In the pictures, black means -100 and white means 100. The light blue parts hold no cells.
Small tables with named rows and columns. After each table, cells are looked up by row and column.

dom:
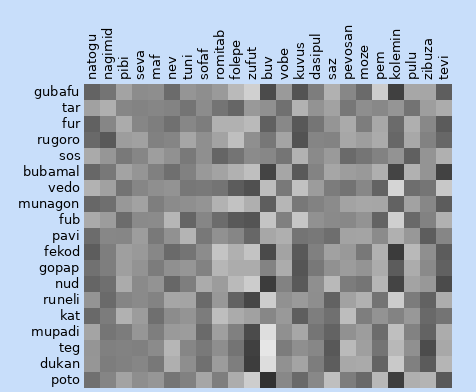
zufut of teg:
-50
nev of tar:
3
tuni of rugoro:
30
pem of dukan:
-22
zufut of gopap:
35
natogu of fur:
-24
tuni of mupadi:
22
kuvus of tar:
40
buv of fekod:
-42
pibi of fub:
-15
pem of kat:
15

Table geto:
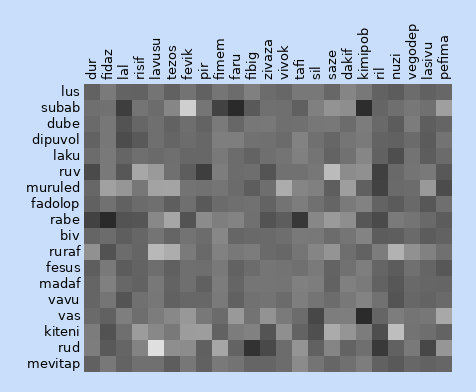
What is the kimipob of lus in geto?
-6
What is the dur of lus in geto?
-23
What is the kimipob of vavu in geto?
3
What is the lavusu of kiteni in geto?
7
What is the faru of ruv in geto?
-15
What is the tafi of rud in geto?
16
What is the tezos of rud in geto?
11
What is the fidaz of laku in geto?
-5
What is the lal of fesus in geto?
-28
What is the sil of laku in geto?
-9
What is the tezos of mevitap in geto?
-27
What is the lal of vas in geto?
-1
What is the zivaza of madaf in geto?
-8
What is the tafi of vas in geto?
-15
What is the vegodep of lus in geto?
-15
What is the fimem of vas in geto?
-16
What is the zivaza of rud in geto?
-43
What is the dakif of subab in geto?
11

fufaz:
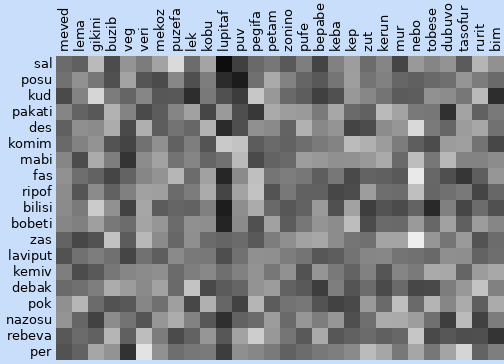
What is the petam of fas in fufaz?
-8
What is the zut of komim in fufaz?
38
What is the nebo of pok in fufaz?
-17
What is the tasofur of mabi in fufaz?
3
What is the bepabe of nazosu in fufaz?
-2
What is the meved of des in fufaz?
-25
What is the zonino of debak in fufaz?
-23
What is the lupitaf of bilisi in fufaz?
-77
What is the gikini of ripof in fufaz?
9
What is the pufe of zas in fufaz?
27
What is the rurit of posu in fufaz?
-3

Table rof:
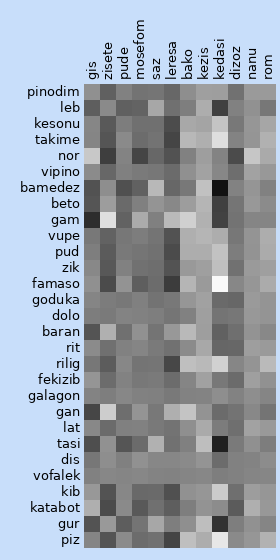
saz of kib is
-17
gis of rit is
9
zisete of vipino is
-19
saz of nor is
-19
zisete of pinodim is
-25
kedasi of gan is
-16
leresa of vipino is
-16
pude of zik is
1
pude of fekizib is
2
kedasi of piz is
81
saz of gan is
-6
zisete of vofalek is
6
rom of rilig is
46
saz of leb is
31
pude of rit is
1
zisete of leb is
8
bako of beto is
23
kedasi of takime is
74
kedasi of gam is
-48
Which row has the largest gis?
nor

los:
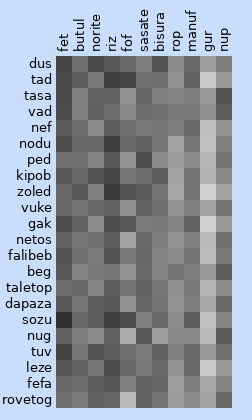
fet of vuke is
-20
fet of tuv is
-49
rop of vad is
-5
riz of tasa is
-24
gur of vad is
11
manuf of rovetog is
9
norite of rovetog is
-25
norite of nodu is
-19
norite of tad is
-6
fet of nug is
-25
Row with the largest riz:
beg

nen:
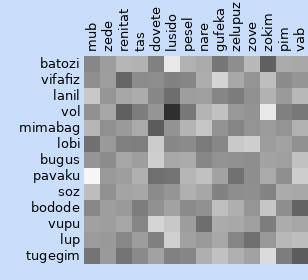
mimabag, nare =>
55
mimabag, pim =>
16
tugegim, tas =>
8
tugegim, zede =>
21
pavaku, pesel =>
42
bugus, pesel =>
34
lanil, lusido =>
-14
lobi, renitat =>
0
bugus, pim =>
25
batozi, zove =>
45
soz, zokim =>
3
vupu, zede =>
24
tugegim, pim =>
-2
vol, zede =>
30
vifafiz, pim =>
9
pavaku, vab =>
61

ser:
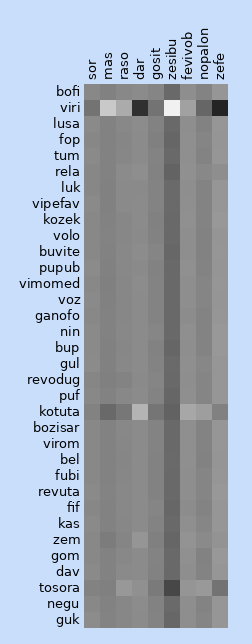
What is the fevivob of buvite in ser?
11
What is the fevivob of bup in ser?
11
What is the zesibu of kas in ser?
-18
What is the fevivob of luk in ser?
11
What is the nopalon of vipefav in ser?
3
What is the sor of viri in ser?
-10
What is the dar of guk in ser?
9
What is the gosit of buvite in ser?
4
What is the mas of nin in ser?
2
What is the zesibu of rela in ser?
-22
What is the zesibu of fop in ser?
-20
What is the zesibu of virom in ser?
-18
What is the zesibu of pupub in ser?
-18
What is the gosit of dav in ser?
2
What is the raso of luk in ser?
8
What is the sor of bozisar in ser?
7
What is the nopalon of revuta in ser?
4
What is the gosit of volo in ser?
2

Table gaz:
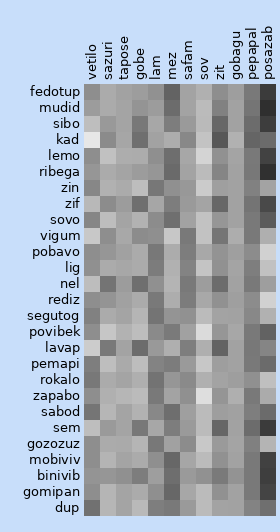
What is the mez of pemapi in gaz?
-3
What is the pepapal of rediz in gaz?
10
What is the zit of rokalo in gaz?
28
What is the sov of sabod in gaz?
47
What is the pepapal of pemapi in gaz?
-5
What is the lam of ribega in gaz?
18
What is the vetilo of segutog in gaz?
1
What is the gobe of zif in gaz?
-13
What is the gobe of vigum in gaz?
10
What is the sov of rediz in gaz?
32
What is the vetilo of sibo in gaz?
49
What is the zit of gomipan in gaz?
14
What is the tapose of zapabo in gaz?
43
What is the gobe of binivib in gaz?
-2
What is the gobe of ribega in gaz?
22
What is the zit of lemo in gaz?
14
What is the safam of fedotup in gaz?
28
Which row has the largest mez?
vigum

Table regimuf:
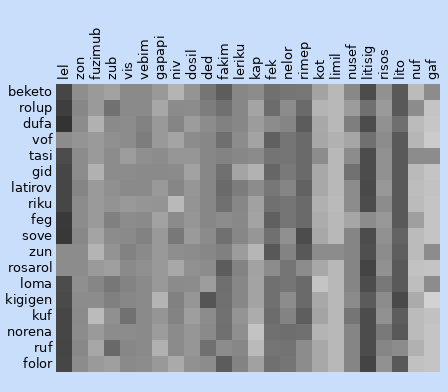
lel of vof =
10
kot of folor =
32
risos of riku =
10
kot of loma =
54
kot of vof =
31
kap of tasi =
9
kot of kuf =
29

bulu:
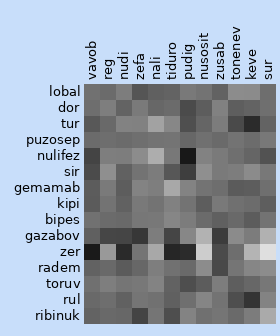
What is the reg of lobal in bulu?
-16
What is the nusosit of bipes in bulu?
-16
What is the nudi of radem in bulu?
-29
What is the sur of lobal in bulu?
-14
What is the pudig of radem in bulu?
-17
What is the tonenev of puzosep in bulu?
-10
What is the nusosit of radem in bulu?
10
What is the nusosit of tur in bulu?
-21
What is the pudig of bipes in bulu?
-3
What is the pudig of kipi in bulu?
-10

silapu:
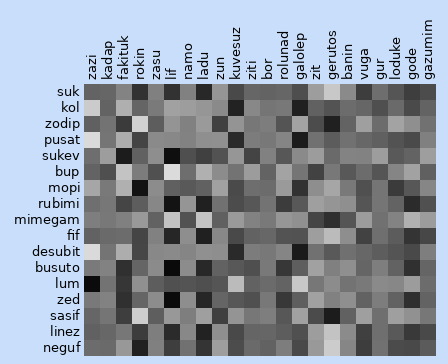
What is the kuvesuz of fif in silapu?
-43
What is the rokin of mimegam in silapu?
20
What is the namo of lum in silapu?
-34
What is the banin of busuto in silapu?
12
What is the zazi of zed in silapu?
-5
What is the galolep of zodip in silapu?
28
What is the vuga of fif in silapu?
-48
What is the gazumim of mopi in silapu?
5
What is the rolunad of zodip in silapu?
-34
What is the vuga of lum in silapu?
-5
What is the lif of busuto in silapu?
-92
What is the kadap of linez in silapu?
-19
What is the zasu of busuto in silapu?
9
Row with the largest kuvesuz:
lum

